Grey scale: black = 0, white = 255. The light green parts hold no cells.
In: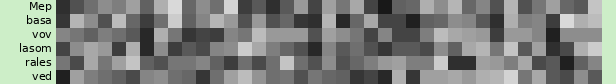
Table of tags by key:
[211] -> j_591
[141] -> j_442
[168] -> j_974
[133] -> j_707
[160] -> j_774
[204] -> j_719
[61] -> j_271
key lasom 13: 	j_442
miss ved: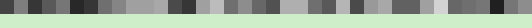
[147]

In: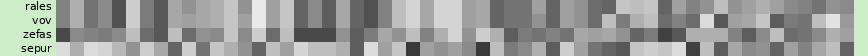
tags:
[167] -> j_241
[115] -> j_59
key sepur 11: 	j_59
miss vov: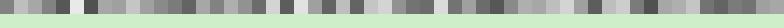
[153]
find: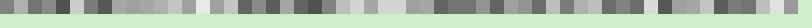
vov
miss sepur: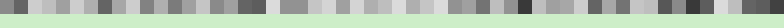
[183]

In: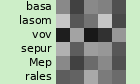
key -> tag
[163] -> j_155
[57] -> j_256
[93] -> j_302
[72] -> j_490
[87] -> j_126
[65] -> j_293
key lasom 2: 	j_126
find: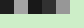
vov
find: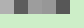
sepur
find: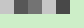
lasom
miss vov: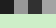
[24]
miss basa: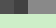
[129]

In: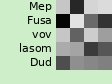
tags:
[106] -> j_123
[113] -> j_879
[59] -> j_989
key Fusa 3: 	j_123
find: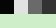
Fusa
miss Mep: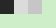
[213]
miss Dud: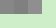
[78]
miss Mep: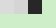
[198]
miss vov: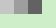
[205]

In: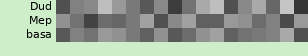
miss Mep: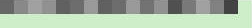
[74]
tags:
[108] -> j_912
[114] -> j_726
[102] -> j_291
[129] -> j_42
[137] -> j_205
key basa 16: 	j_42
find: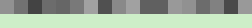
Mep

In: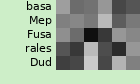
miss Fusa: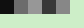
[143]
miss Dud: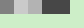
[63]
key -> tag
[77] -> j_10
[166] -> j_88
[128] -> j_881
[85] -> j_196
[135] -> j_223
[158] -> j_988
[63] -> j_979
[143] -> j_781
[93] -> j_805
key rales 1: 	j_196
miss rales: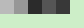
[77]
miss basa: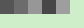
[114]

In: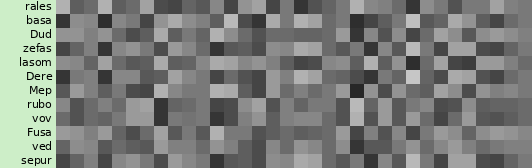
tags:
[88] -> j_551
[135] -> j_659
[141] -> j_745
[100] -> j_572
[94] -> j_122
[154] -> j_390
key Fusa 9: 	j_551
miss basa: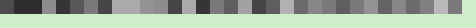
[191]
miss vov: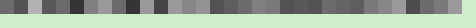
[115]
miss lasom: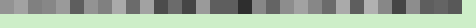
[61]

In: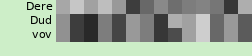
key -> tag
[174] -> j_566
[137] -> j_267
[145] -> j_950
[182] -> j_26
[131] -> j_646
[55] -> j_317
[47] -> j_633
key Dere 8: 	j_267
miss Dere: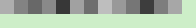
[198]
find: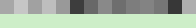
Dere
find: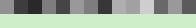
Dud

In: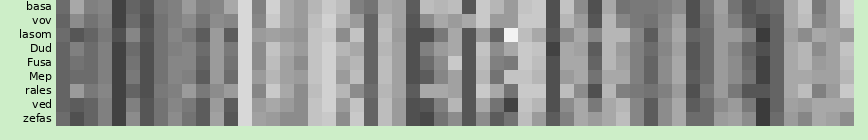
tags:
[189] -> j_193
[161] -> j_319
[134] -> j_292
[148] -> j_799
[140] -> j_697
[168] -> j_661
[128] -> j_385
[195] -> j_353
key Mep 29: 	j_319
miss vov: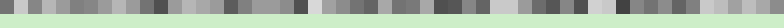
[176]
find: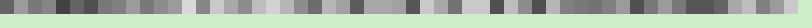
rales
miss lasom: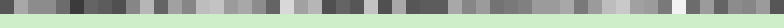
[148]
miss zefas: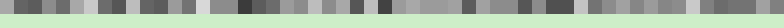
[72]
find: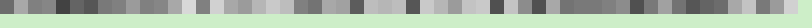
basa

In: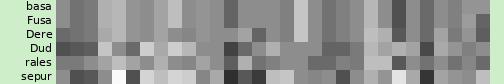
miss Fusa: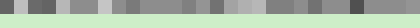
[156]
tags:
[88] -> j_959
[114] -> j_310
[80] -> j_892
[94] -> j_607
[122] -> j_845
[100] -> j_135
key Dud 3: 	j_607

